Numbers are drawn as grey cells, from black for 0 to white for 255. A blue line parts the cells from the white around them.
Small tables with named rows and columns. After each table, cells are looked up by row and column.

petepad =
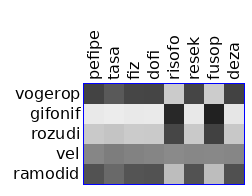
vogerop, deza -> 66
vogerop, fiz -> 70
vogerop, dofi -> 69
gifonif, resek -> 232
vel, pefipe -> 134
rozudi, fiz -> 203
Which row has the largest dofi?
gifonif

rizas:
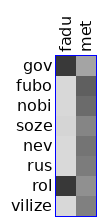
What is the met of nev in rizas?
116
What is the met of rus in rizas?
124
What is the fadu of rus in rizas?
217
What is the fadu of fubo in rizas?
216
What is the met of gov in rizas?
164
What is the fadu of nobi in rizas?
216
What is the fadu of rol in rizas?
56
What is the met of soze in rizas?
133
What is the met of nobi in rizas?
107
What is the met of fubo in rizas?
95
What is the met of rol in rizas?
144
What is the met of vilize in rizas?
128
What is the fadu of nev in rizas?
217
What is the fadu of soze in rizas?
213

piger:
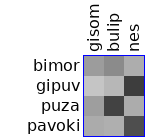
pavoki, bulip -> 175
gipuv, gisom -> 197
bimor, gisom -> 156
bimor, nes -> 173
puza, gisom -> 158
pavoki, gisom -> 171
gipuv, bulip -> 183
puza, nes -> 172

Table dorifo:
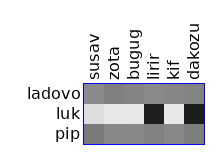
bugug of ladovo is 132
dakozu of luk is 29
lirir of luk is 30
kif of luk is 232
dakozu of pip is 126
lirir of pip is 129
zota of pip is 135
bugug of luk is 231
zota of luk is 232
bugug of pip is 136
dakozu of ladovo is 131
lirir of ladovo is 137
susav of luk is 221
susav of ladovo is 138
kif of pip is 136
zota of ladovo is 128
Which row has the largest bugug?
luk

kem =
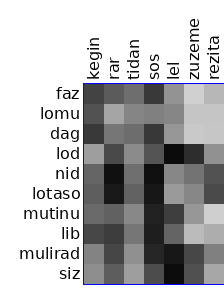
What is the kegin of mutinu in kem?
105
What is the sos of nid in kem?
15
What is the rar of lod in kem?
73
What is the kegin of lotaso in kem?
94
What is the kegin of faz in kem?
67
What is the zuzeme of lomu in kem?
197
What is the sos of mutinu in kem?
33
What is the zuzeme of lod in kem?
45

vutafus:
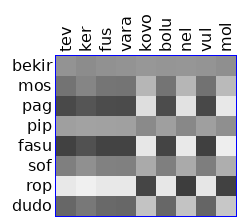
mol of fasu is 238
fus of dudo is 105
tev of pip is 159
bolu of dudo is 103
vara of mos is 116
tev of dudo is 103
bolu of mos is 116
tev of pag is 73
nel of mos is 182
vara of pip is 160
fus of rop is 232
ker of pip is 162
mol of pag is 232
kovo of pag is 222
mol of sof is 174
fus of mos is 117
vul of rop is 230
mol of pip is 143
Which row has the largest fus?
rop

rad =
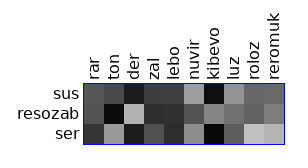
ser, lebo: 45
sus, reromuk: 105
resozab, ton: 11
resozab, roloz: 98
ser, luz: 93
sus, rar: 86
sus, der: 28
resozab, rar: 82
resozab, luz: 112
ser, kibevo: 8
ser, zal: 81
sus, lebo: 63
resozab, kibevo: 133
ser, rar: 54
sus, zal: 61
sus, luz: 147
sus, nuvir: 157

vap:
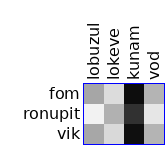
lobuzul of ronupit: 242
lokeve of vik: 217
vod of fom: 180
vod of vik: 180
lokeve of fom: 220
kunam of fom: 13
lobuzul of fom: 166
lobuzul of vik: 167
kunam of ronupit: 49
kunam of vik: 15
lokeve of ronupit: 177
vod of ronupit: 230

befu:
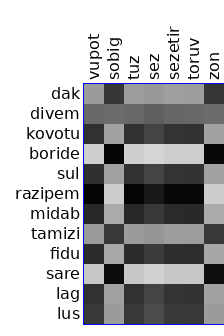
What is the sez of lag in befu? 68
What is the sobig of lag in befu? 161
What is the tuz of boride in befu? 207
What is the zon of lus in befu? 155
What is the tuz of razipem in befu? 4
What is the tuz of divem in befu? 104
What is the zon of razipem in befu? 205
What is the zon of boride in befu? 8
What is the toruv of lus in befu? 56
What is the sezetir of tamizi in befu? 157
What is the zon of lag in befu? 162
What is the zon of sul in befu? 161
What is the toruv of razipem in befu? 6
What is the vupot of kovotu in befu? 49
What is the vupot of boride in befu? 207
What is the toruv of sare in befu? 199
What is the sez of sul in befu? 68

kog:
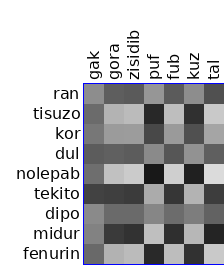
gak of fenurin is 105
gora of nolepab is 193
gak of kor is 119
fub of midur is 47
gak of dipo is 138
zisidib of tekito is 59
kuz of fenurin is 49
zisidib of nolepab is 203
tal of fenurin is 201
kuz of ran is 141
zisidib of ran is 90
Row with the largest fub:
nolepab

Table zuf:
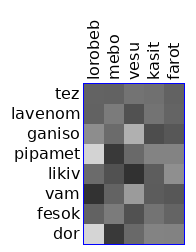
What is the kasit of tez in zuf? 112
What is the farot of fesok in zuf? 100
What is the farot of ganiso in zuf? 87
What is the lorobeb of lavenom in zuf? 98
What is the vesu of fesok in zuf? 81
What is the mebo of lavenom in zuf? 123
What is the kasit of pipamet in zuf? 131
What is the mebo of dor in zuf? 57
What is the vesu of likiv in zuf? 49
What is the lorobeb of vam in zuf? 50
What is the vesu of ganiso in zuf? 176
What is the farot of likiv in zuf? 143
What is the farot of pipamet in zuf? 131
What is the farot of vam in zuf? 87
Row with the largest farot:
likiv

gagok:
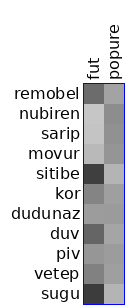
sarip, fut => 196
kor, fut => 132
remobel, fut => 108
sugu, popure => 180
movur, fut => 185
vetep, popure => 159
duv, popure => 165
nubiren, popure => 141
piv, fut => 150
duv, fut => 101
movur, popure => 149
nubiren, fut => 198
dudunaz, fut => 156
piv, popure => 156
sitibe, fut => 63
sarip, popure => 145
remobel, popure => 163

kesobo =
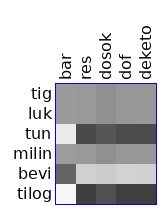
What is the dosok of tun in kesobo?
86
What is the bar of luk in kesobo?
155
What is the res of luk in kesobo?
153
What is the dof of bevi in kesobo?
210
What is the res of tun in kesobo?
73
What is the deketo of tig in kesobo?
152
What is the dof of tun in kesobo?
76
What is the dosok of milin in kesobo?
144
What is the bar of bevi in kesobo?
100
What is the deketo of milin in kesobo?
152
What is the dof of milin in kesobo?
151
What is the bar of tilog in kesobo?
246
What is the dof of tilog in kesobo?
64
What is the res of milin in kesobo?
153
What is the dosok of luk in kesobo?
144
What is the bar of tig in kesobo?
155
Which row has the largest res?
bevi

